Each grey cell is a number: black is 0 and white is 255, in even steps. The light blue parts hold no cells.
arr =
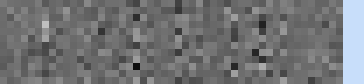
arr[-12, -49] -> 122
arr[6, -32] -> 104
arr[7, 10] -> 107
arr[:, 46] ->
[100, 124, 105, 76, 115, 115, 110, 123, 141, 101, 103, 110]
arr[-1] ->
[119, 98, 105, 120, 129, 134, 109, 119, 137, 111, 113, 94, 141, 103, 91, 108, 102, 123, 106, 152, 80, 147, 108, 112, 106, 68, 98, 78, 82, 106, 113, 103, 91, 94, 112, 91, 113, 105, 112, 118, 157, 115, 110, 112, 65, 93, 110, 110, 122]
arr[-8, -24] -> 58
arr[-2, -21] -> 100
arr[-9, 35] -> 101
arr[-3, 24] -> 130
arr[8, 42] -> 104
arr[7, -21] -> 136
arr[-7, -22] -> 106
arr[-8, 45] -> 103
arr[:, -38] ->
[97, 114, 104, 115, 133, 111, 108, 127, 78, 121, 125, 94]
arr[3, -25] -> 101
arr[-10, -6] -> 112
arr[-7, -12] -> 141
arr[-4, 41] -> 99
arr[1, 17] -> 117
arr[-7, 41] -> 100
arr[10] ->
[108, 106, 123, 95, 116, 98, 71, 98, 109, 102, 109, 125, 126, 108, 102, 126, 126, 89, 120, 119, 96, 86, 106, 97, 103, 123, 87, 119, 100, 101, 102, 100, 78, 159, 109, 115, 94, 122, 69, 117, 72, 105, 110, 111, 120, 123, 103, 91, 105]
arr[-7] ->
[104, 120, 110, 135, 83, 118, 163, 98, 118, 116, 106, 111, 136, 94, 98, 120, 115, 107, 89, 153, 134, 120, 104, 114, 99, 146, 96, 106, 79, 101, 97, 106, 108, 65, 101, 117, 122, 141, 111, 122, 96, 100, 108, 106, 112, 115, 115, 106, 104]
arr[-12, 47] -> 120
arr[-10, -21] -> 125
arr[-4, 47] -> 98
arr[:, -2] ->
[120, 104, 110, 126, 112, 106, 86, 114, 98, 140, 91, 110]
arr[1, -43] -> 120
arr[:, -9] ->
[128, 122, 81, 138, 150, 96, 89, 138, 104, 98, 72, 157]
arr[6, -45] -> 98
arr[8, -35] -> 103
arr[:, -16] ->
[104, 101, 158, 87, 69, 65, 134, 91, 105, 39, 159, 94]
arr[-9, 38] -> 108
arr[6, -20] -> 120

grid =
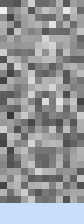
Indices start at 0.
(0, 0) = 96
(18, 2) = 81
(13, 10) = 164
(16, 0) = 161
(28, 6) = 111
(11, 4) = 215
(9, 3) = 171
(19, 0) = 79
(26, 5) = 178
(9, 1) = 91
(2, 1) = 70
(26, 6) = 188
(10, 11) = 187
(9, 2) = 207
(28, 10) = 171
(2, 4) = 175
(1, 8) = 158
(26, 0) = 70
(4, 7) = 110
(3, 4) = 169
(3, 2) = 94
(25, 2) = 187
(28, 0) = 111
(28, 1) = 96
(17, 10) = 87
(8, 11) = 99
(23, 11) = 156
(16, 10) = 133
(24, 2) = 161
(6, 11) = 117
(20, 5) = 142
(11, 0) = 68
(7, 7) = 198
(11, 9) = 89
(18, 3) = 144
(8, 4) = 173
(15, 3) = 163

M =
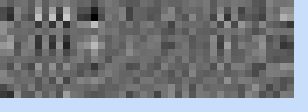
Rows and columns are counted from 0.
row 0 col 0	113
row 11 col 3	109
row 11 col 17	102
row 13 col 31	131
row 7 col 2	88
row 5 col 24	107
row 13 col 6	96
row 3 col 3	113
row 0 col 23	106
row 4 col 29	96
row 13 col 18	74
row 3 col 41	55
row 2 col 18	68
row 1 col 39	103
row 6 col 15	98
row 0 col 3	113
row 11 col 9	69
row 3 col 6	116
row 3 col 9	43
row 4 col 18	98
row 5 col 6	125
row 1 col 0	75
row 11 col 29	111
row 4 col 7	119
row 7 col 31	82
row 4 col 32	115
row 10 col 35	94
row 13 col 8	81
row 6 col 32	158
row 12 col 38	73
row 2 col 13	0
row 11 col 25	94
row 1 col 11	81
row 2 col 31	155
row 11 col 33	105
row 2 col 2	126
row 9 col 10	109
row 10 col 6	97
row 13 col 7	119

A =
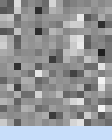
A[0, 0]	117
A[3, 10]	207
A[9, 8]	138
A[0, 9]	116
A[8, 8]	101
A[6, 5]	153
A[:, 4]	[139, 152, 152, 137, 154, 145, 147, 141, 145, 158, 111, 171, 162, 111, 143, 169, 139, 145]
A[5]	[196, 163, 92, 152, 145, 159, 138, 151, 135, 158, 212, 225, 97, 136, 129, 107]
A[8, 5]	153
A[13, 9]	103
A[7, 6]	148
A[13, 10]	116
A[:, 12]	[131, 156, 87, 136, 156, 97, 92, 146, 195, 107, 175, 136, 82, 156, 112, 136, 204, 97]
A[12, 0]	154
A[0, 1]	89
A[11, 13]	126
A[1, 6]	116
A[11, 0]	101
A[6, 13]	129
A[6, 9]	148
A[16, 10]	139
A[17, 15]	107
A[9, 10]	145
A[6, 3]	156
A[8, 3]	149
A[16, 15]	125
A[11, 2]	123
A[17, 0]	201
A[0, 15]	147
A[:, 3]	[118, 140, 161, 143, 143, 152, 156, 140, 149, 163, 136, 174, 154, 109, 147, 177, 149, 152]
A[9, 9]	132
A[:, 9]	[116, 135, 148, 187, 135, 158, 148, 187, 177, 132, 113, 148, 138, 103, 171, 148, 161, 155]
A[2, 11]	232
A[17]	[201, 163, 92, 152, 145, 159, 138, 151, 135, 155, 212, 225, 97, 136, 129, 107]
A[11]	[101, 138, 123, 174, 171, 102, 120, 157, 144, 148, 128, 138, 136, 126, 243, 180]
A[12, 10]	150

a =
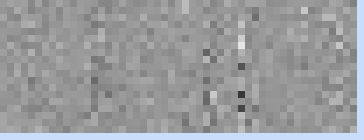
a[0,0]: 154
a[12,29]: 144
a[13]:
[151, 149, 140, 156, 154, 143, 153, 151, 140, 152, 154, 152, 152, 123, 153, 115, 144, 155, 149, 140, 157, 139, 154, 149, 143, 148, 133, 165, 155, 110, 201, 152, 140, 147, 55, 154, 172, 143, 148, 149, 146, 160, 150, 149, 150, 139, 165, 153, 178, 149, 136]
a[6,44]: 147
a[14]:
[148, 147, 148, 158, 142, 149, 133, 165, 164, 156, 148, 154, 160, 133, 156, 159, 149, 154, 145, 155, 165, 174, 150, 148, 160, 153, 161, 166, 156, 104, 177, 149, 143, 152, 150, 137, 165, 147, 150, 151, 150, 147, 159, 158, 150, 132, 143, 180, 176, 136, 167]
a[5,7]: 164
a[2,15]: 152
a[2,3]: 161
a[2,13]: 152
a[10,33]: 138
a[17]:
[166, 153, 158, 156, 156, 159, 143, 149, 139, 151, 144, 148, 160, 167, 141, 148, 141, 143, 148, 149, 144, 165, 154, 166, 157, 150, 116, 157, 152, 173, 117, 149, 151, 146, 168, 118, 174, 154, 134, 145, 150, 133, 158, 147, 147, 161, 140, 151, 152, 151, 143]
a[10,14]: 141
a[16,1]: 156
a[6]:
[148, 170, 150, 133, 138, 139, 166, 145, 173, 156, 149, 151, 174, 143, 150, 134, 162, 141, 157, 150, 141, 169, 147, 160, 146, 158, 158, 160, 152, 164, 135, 154, 155, 163, 229, 140, 152, 149, 135, 156, 154, 147, 157, 143, 147, 164, 132, 158, 197, 136, 152]
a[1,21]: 155
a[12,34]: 171
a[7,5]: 140
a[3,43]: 177
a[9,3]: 140
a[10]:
[158, 143, 171, 143, 166, 149, 168, 156, 142, 144, 156, 149, 149, 139, 141, 151, 151, 154, 142, 154, 134, 149, 147, 141, 170, 145, 141, 131, 154, 144, 151, 155, 154, 138, 150, 147, 166, 152, 162, 149, 156, 146, 163, 155, 162, 152, 143, 158, 157, 167, 145]
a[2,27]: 160
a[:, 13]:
[151, 131, 152, 122, 139, 163, 143, 155, 120, 149, 139, 106, 132, 123, 133, 124, 169, 167, 146]
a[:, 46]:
[143, 160, 184, 141, 165, 154, 132, 146, 156, 152, 143, 132, 133, 165, 143, 155, 145, 140, 160]
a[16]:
[164, 156, 153, 151, 138, 155, 160, 158, 135, 153, 148, 137, 126, 169, 138, 133, 146, 141, 155, 145, 149, 143, 152, 151, 138, 144, 130, 157, 147, 173, 127, 165, 141, 153, 187, 150, 143, 147, 140, 146, 161, 143, 163, 154, 148, 161, 145, 146, 166, 161, 151]
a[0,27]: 156
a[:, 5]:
[161, 144, 156, 155, 141, 157, 139, 140, 152, 149, 149, 141, 154, 143, 149, 131, 155, 159, 175]
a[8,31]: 168
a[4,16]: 146
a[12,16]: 141
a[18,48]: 158
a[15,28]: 146
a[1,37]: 152

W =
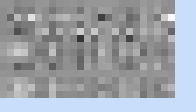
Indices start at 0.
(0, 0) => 146
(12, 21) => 144
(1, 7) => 120
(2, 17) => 154
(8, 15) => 154
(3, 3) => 123
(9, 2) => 93
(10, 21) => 147
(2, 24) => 249
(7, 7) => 192
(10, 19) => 146
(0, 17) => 143
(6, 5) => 131
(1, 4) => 125
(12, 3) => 176
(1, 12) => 156
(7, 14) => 186
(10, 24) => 145
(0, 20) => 153
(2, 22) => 120
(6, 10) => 139
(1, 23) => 140
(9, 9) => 144
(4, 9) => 143
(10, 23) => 149
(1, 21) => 147
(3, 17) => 134
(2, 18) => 105
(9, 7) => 94
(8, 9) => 145
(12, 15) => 131
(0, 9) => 146
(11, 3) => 168
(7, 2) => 206
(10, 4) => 144
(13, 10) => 140
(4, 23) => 158
